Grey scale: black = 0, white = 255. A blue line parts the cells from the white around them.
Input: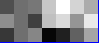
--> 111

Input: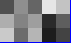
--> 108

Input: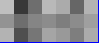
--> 79

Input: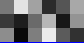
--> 9

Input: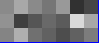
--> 175

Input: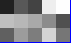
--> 156

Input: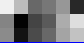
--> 19

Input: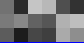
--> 28

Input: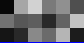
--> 41

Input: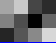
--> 86
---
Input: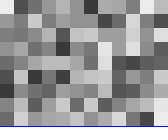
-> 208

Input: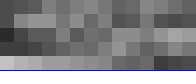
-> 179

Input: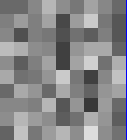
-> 194

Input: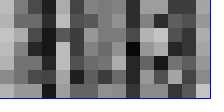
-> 151

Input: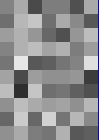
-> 170

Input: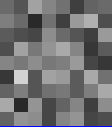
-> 148

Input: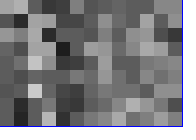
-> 36

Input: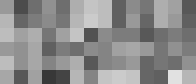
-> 88

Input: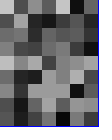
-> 29
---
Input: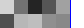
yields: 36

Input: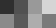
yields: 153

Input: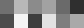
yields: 139

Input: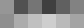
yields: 117

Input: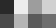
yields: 157

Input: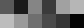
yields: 133

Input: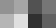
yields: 82

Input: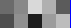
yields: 217

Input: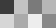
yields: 122
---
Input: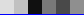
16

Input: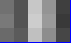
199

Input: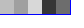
216

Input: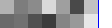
139

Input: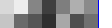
133

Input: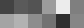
83

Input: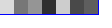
149

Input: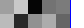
5
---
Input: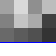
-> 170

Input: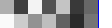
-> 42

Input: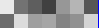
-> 145

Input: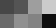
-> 131

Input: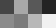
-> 184

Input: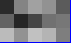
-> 113

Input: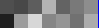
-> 113

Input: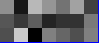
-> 50

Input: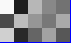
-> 120
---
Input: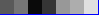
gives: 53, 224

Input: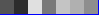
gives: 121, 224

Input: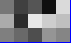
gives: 232, 232

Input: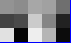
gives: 203, 238

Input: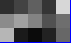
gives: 131, 215

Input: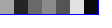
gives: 139, 225

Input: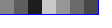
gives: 201, 201

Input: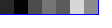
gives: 117, 215
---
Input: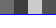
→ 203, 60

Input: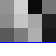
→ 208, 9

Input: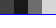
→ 215, 24

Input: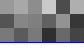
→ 202, 47

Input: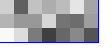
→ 249, 63

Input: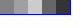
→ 204, 52
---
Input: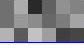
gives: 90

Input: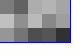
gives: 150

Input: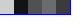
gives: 207

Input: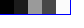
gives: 1

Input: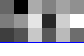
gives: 83

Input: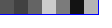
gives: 100
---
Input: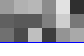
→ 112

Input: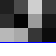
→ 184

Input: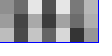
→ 189

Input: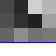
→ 100

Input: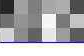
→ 209

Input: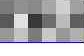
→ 152

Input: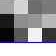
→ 4

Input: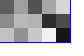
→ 193

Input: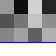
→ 133

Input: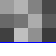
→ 64
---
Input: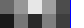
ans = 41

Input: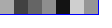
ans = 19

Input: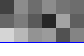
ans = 155

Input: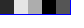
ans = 173

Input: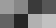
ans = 38

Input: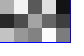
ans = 130

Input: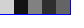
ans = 129

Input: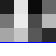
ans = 198
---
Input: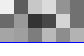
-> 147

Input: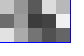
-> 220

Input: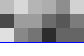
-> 142

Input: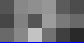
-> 91

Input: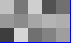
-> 82

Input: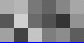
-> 134

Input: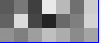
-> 112

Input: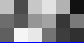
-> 178
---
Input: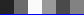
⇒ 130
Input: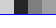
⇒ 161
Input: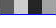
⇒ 162
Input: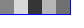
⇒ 112
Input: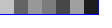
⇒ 29
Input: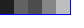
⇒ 190
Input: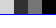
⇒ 3
